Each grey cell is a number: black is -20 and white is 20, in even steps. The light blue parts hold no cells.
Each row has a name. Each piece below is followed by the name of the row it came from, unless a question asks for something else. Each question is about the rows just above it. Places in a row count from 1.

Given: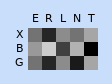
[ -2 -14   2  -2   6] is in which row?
X
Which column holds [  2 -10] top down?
L

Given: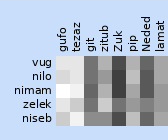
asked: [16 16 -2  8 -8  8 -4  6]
vug
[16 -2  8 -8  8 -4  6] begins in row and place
vug, 2
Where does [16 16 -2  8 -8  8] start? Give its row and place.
vug, 1
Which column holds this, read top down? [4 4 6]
lamat
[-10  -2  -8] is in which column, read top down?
Zuk
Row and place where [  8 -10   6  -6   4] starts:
nimam, 4

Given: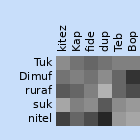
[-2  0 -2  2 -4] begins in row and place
Dimuf, 1
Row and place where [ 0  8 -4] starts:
ruraf, 3
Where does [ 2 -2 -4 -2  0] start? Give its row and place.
Tuk, 1
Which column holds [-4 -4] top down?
Teb

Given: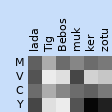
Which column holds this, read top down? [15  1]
Bebos
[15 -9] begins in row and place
V, 3
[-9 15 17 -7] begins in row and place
Y, 1
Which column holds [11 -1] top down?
zotu
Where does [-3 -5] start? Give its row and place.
C, 4
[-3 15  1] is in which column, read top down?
Bebos
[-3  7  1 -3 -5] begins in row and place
C, 1

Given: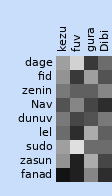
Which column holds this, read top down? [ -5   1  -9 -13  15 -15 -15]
fuv
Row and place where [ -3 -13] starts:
lel, 1
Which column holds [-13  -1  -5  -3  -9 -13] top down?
Dibi
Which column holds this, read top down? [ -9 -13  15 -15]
fuv
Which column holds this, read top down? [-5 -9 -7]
gura
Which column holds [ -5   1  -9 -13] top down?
fuv

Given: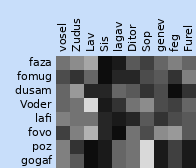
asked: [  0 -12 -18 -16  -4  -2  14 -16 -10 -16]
poz
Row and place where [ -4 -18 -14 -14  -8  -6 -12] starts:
fomug, 3
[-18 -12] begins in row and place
dusam, 9
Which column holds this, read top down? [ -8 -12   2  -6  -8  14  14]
Sop

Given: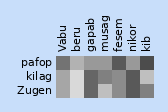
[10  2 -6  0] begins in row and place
Zugen, 4
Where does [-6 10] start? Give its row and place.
kilag, 6

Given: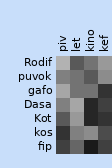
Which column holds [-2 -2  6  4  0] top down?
let
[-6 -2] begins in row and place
Rodif, 2
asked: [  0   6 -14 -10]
Dasa
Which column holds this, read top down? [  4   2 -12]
kef
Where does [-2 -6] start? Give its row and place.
puvok, 2

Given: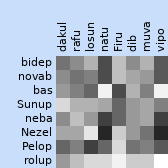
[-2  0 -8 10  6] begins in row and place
novab, 2
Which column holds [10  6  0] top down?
rafu
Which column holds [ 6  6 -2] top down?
muva

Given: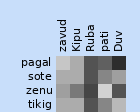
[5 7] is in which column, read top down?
zavud
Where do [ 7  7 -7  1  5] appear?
sote

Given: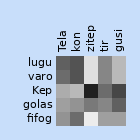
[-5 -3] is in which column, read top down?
Tela
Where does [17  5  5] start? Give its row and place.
fifog, 3

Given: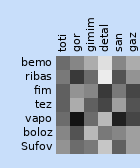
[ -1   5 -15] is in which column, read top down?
san
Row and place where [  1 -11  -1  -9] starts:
fim, 3
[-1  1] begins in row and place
boloz, 4
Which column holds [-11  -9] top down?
detal
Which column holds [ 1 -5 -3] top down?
gimim

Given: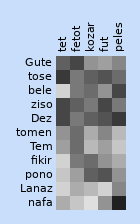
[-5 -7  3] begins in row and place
pono, 3
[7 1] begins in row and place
tomen, 3
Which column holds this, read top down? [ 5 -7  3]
fut
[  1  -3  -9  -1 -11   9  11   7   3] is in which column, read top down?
peles
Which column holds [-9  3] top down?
tet
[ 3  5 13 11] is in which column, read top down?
tet

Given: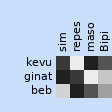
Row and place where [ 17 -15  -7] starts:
kevu, 2
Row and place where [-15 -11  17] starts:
ginat, 1
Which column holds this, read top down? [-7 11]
Bipi

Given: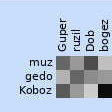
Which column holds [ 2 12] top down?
Dob
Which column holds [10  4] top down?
bogez
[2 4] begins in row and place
gedo, 3
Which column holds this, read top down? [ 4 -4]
ruzil
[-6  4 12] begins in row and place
Koboz, 1

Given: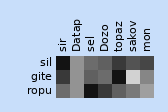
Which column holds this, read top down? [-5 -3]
Dozo
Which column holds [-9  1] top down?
mon
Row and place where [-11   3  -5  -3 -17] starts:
gite, 1
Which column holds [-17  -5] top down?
topaz

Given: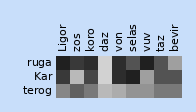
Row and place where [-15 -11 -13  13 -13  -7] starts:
ruga, 1
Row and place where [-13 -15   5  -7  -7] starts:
Kar, 5
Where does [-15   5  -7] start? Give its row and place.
Kar, 6
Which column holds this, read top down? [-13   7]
von

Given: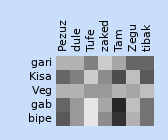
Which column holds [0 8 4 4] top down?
dule
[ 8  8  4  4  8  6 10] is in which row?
Veg
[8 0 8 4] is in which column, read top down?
dule
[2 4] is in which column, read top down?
zaked

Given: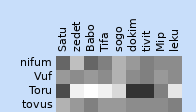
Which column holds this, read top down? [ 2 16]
leku
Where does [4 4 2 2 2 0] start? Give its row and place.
tovus, 4
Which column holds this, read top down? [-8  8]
Satu
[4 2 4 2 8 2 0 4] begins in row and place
Vuf, 1
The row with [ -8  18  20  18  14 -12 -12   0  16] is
Toru
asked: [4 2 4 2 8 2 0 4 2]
Vuf
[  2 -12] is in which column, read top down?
dokim

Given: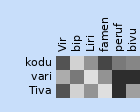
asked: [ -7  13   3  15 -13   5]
Tiva
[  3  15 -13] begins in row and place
Tiva, 3
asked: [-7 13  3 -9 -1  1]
kodu

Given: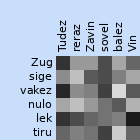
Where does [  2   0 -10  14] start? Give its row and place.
vakez, 2
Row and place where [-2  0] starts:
lek, 4

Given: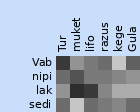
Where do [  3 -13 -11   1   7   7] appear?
lak
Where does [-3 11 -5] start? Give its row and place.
Vab, 4
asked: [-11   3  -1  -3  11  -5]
Vab
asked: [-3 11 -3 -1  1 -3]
sedi
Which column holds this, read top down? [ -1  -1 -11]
lifo
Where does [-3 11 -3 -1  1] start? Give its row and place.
sedi, 1

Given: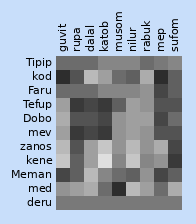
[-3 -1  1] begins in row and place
Tipip, 7
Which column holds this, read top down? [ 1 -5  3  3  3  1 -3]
musom
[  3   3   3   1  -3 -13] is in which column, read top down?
musom
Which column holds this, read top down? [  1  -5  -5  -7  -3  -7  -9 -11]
sufom

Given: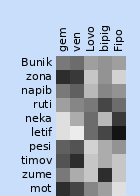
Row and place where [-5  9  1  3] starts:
napib, 2
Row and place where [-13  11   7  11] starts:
timov, 2
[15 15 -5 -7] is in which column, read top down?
gem
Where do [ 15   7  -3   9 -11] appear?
neka

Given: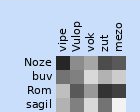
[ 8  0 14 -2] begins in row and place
sagil, 1
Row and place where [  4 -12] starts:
Rom, 3

